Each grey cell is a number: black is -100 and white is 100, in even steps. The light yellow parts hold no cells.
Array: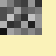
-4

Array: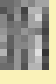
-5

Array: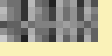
1

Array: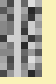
-32

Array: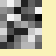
91

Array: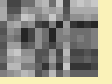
33
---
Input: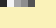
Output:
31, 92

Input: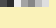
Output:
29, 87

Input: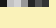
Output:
19, 65

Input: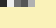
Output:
-11, 87

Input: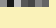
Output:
-32, 49

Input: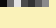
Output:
-40, 78

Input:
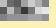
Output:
-55, 80

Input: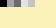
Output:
-16, 78
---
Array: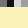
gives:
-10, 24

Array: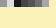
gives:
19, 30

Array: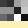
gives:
-52, -87

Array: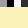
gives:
24, -64

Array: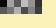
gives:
-94, -51

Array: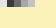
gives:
78, 53

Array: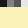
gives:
-81, 81

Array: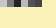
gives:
55, -46

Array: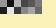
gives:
17, -18
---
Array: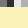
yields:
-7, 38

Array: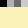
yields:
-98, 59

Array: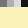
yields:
-9, -84

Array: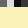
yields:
-21, -56

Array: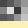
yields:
-44, 52

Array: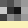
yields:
-26, 20

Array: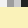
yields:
90, -73

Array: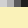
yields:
64, -76
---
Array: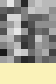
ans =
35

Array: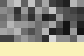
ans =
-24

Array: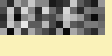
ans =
-16

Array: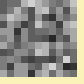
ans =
-26

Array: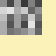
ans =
12

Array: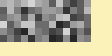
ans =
34
